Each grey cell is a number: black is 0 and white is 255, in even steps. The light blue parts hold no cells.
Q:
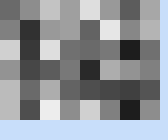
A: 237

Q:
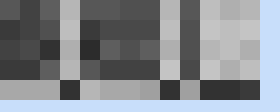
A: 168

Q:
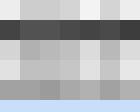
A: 155

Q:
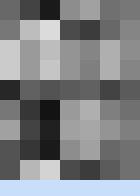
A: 211

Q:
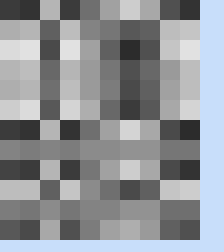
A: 168
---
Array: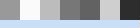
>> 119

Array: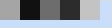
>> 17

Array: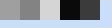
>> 131

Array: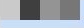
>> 202

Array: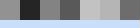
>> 89

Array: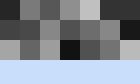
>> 18

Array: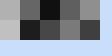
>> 29

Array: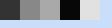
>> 136

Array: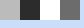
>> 187

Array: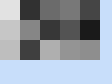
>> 63
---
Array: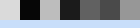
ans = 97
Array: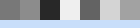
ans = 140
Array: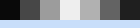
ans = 99
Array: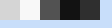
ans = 82
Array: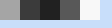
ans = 88
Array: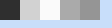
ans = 170
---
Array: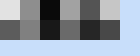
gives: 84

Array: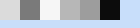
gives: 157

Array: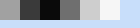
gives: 206

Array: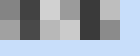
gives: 58

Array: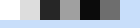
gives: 11

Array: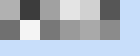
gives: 209

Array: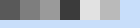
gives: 226

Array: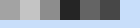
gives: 100
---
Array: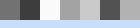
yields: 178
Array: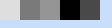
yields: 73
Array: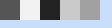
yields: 161
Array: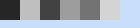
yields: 212
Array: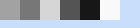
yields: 249
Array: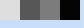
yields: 4
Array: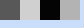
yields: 179
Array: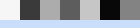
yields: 131
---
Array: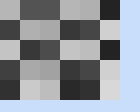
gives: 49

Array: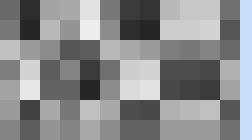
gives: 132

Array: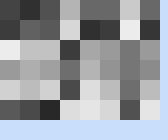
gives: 89

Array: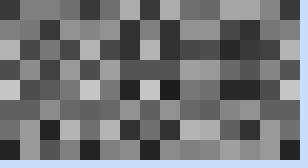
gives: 35

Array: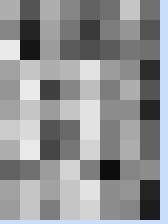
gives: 156

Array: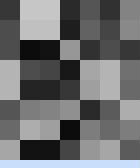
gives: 166
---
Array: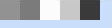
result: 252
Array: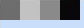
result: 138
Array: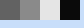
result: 229
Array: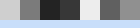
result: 35
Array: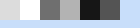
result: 111
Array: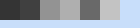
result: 147
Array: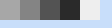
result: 83
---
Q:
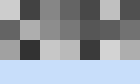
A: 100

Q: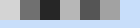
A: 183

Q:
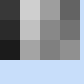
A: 99

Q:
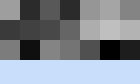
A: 43

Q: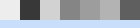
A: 133

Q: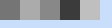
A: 59

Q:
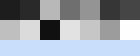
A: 111

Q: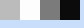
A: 11

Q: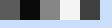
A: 244

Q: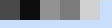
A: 123
